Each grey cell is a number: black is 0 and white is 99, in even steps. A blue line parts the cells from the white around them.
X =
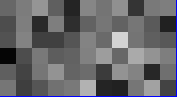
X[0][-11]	40
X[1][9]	35
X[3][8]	66
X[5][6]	14
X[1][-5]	46
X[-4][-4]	82
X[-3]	[2, 30, 47, 36, 38, 50, 61, 40, 66, 57, 49]
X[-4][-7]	33
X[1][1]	49
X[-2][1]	26
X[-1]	[46, 24, 33, 44, 47, 69, 14, 13, 46, 63, 26]
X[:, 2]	[58, 16, 25, 47, 46, 33]
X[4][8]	51

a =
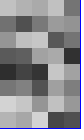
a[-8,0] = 75
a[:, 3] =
[75, 60, 34, 66, 77, 62, 75, 27]
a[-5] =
[35, 37, 63, 66, 19]
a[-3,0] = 46
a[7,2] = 82
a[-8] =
[75, 69, 66, 75, 45]
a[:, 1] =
[69, 31, 74, 37, 26, 50, 77, 65]
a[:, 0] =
[75, 44, 58, 35, 18, 46, 82, 70]
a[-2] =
[82, 77, 58, 75, 59]

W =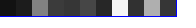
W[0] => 7
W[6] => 15
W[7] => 95

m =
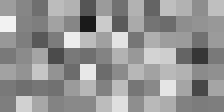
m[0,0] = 61
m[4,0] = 63
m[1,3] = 63
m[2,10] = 61
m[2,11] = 60
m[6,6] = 73
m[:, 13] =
[74, 59, 60, 47, 56, 64, 49]
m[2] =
[59, 49, 34, 48, 92, 73, 62, 88, 46, 68, 61, 60, 44, 60]
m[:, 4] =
[69, 52, 92, 47, 42, 60, 53]
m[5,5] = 71
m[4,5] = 90
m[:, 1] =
[52, 51, 49, 54, 57, 43, 81]
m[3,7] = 69
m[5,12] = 28
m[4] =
[63, 57, 77, 57, 42, 90, 42, 54, 71, 63, 72, 69, 54, 56]
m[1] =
[94, 51, 49, 63, 52, 10, 79, 35, 66, 45, 42, 55, 57, 59]
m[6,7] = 86
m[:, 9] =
[39, 45, 68, 82, 63, 53, 72]
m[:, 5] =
[33, 10, 73, 43, 90, 71, 53]
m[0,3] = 73
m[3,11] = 39
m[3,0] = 47
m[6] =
[49, 81, 65, 51, 53, 53, 73, 86, 55, 72, 67, 50, 48, 49]
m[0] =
[61, 52, 43, 73, 69, 33, 60, 44, 69, 39, 74, 69, 55, 74]
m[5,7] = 73

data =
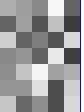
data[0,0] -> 67
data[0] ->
[67, 61, 53, 96, 39]
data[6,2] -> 55
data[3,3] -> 90
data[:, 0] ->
[67, 39, 80, 53, 55, 58, 77]
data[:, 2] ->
[53, 33, 49, 38, 95, 87, 55]
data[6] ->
[77, 40, 55, 30, 84]
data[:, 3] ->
[96, 75, 32, 90, 63, 30, 30]
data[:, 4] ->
[39, 23, 84, 25, 68, 80, 84]

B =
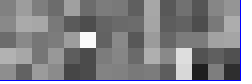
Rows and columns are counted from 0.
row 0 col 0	50
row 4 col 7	50
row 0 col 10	34
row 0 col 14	58
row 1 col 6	39
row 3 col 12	32
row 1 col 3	47
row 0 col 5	42
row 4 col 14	18
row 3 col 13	37
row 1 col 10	36
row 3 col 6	48
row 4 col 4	27
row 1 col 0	53
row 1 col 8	42
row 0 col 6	48
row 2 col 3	48
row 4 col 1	38
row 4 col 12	12
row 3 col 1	65
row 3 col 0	69
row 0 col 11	44
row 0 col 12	33
